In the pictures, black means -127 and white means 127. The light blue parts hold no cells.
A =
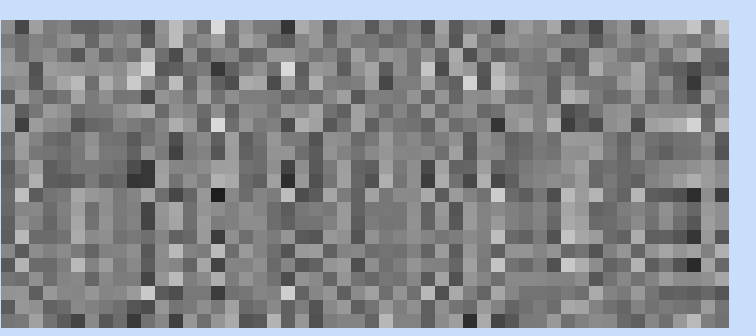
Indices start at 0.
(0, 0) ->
13
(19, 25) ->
11
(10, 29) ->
14
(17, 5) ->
57
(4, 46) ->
-9
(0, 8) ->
-2
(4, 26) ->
31
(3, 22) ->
24
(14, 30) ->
-28
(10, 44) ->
-22
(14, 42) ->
-21
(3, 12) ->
-32
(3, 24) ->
-34
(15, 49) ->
-73
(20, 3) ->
-28
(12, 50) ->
14
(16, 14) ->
-3
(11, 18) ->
-32
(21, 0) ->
-10
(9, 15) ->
-41
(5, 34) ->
10
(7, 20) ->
-51
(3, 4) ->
22
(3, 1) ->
21
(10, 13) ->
3
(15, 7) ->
15
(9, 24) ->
2
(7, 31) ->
22
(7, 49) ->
83
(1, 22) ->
23
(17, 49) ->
-85
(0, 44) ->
19
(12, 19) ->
-3
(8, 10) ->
-12
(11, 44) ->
-22
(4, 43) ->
-13
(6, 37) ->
17
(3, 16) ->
-30
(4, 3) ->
15
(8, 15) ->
-32

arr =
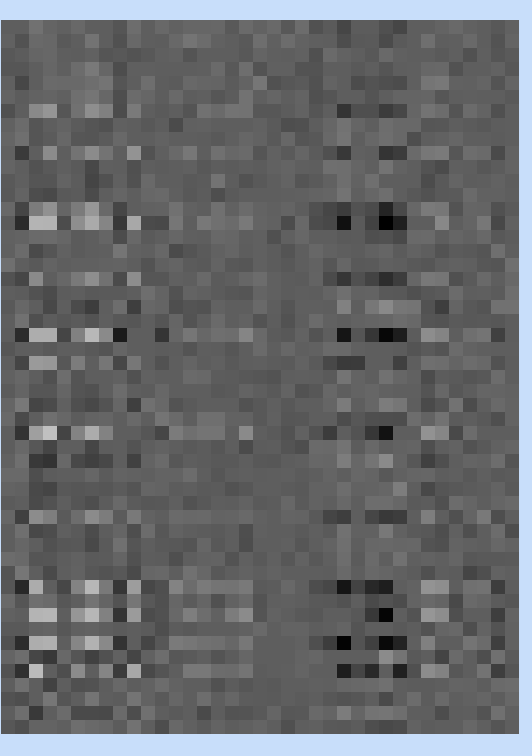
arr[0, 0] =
-33
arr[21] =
[-33, -14, -48, -35, -40, -36, -44, -32, -39, -41, -33, -42, -26, -44, -33, -21, -33, -29, -44, -34, -45, -33, -20, -30, -33, -29, -27, -25, -19, -23, -42, -44, -37, -39, -38, -40, -34]
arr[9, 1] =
-69
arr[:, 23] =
[-37, -33, -21, -33, -28, -42, -33, -25, -23, -47, -16, -30, -26, -57, -55, -33, -30, -41, -52, -27, -33, -30, -33, -21, -55, -37, -24, -26, -33, -67, -22, -25, -27, -29, -33, -58, -37, -28, -32, -34, -56, -39, -33, -32, -66, -33, -33, -32, -40, -27, -38]
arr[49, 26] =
-12
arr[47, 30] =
-35
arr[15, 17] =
-33
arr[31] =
[-30, -16, -70, -76, -23, -55, -63, -55, -33, -62, -28, -21, -40, -33, -35, -38, -38, -33, -39, -40, -34, -32, -24, -25, -2, -24, -11, 10, -27, -40, -63, -48, -33, -27, -29, -18, -43]
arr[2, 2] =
-26
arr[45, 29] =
-38
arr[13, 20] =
-27
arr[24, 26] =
-33
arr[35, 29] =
-33
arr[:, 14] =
[-25, -19, -33, -32, -26, -32, -14, -30, -34, -33, -39, -36, -35, -33, -7, -33, -37, -38, -22, -31, -45, -33, -24, -33, -34, -23, -33, -33, -16, -11, -35, -35, -33, -37, -39, -22, -35, -25, -29, -24, -5, -26, -18, -33, -14, -32, -7, -33, -18, -53, -37]
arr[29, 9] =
-33
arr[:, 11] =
[-23, -34, -32, -33, -34, -34, -37, -34, -29, -32, -35, -33, -22, -29, -54, -33, -24, -31, -41, -28, -27, -42, -74, -35, -45, -33, -24, -23, -11, -57, -29, -21, -28, -28, -39, -33, -40, -38, -35, -23, -48, -47, -46, -49, -40, -18, -43, -19, -38, -33, -50]
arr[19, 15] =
-36
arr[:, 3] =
[-27, -24, -24, -25, -21, -27, 21, -33, -36, 11, -38, -42, -54, 17, 51, -20, -42, -28, -33, -52, -55, -35, 45, -38, 23, -47, -41, -52, -16, 64, -58, -76, -35, -58, -45, -1, -50, -46, -41, -53, -33, -20, 54, -27, 48, -71, -33, -61, -9, -33, -28]
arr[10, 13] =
-31
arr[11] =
[-38, -32, -42, -42, -28, -35, -58, -46, -31, -46, -22, -33, -33, -38, -36, -12, -34, -45, -38, -33, -28, -42, -37, -30, -17, -29, -16, -33, -33, -33, -51, -38, -27, -34, -33, -29, -34]
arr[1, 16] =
-33
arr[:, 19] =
[-22, -31, -32, -31, -46, -26, -40, -37, -38, -30, -30, -33, -33, -31, -30, -47, -35, -35, -31, -31, -33, -34, -36, -33, -35, -44, -38, -32, -31, -37, -34, -40, -33, -33, -35, -33, -33, -33, -31, -29, -35, -32, -29, -33, -33, -33, -33, -38, -37, -26, -33]
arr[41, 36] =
-41
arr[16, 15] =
-30
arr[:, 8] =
[-42, -46, -39, -50, -42, -49, -51, -31, -23, -33, -33, -31, -26, -57, -71, -51, -10, -28, -52, -37, -18, -39, -100, -26, -56, -30, -19, -25, -33, -33, -33, -33, -28, -36, -22, -36, -26, -15, -27, -39, -73, -44, -75, -36, -76, -30, -68, -23, -35, -21, -35]
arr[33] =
[-28, -30, -54, -58, -39, -41, -39, -41, -36, -43, -26, -28, -35, -33, -37, -36, -45, -40, -33, -33, -36, -38, -29, -29, -18, -29, -28, -25, -2, -33, -55, -42, -39, -36, -34, -28, -38]
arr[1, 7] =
-33
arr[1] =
[-30, -45, -22, -24, -38, -33, -12, -33, -46, -23, -33, -34, -23, -11, -19, -30, -33, -38, -17, -31, -19, -29, -32, -33, -50, -38, -37, -52, -37, -33, -16, -33, -32, -22, -33, -44, -27]
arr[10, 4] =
-32
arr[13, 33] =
-26
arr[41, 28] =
-51
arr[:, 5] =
[-23, -33, -34, -19, -22, -16, -14, -36, -41, -12, -37, -35, -36, -4, 14, -36, -36, -31, -6, -33, -52, -36, 1, -33, -3, -43, -43, -48, -35, 3, -33, -55, -33, -41, -42, -18, -37, -39, -30, -29, 3, -33, 22, -31, 6, -42, 11, -47, -33, -53, -17]
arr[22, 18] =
-22
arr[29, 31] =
6
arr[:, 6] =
[-33, -12, -30, -6, -17, -10, 14, -42, -42, 11, -55, -58, -52, 23, 42, -33, -33, -31, 14, -38, -66, -44, 56, -38, -33, -33, -46, -55, -28, 44, -57, -63, -25, -39, -49, 11, -51, -54, -37, -40, 55, -12, 54, -29, 50, -62, -33, -45, -11, -53, -22]
